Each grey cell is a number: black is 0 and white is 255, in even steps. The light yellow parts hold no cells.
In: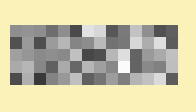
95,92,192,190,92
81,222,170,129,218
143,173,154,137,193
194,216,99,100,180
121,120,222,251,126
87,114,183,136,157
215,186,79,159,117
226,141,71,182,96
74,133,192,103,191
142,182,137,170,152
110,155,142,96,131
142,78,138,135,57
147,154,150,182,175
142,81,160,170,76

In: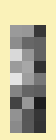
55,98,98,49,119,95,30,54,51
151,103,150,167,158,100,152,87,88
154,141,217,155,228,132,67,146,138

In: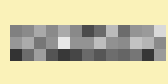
217,138,154
154,181,55
148,195,118
108,139,101
187,145,109
106,190,86
75,147,106
137,147,70
170,232,56
138,146,84
169,119,158
138,171,108
128,151,51

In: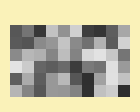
167,210,117,154,194,46
94,91,199,223,224,204
53,178,226,114,161,192
62,112,216,122,47,48
208,138,131,60,86,130
146,196,189,106,185,150
194,150,133,93,152,152
55,138,176,102,93,87
116,84,183,203,171,132
87,90,138,227,94,181

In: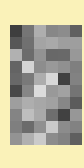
96,158,152,127,130,116,91,151,130,95
140,158,105,144,64,162,135,65,140,130
135,169,104,153,216,153,161,110,202,140
174,164,147,141,173,220,167,169,144,202
117,112,108,212,121,134,174,190,107,176
62,87,177,100,104,72,158,132,127,147

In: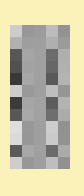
147,155,175,177,180,150,179,171,146,146,171,145
188,175,108,103,89,190,92,110,205,202,107,190
156,159,160,160,160,159,162,161,159,159,160,159
151,158,165,162,167,153,166,169,152,151,167,151
204,177,87,81,56,204,59,88,222,218,90,205

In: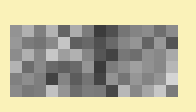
139,84,169,182,212,122
111,152,136,135,148,199
140,100,144,145,131,165
132,149,110,160,150,135
117,134,119,141,117,184
80,105,67,124,147,71
60,80,86,59,68,121
124,104,134,149,116,124
172,95,177,105,92,108
100,197,158,95,132,148
179,137,199,105,66,193
127,116,135,137,126,125
176,123,176,108,142,120
147,152,140,179,128,138
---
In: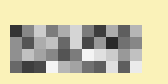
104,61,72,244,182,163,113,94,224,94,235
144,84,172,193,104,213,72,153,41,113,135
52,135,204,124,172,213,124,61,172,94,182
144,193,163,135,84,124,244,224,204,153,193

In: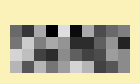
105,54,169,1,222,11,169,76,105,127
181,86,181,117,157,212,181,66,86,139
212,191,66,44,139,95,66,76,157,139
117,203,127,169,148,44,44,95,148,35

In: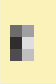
108,160
77,191
46,222

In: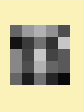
101,28,112,38,9
18,58,112,49,198
135,68,198,68,89
135,78,177,101,89
101,155,177,144,78

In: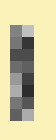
172,45
118,54
153,65
76,76
118,86
108,96
96,172
130,192

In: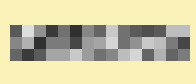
101,58,90,165,165,201,156,113,134,189,213,101,177,101,123
134,177,48,123,123,70,156,165,213,113,146,201,189,123,70
90,222,146,58,113,48,134,101,201,113,90,79,90,189,189
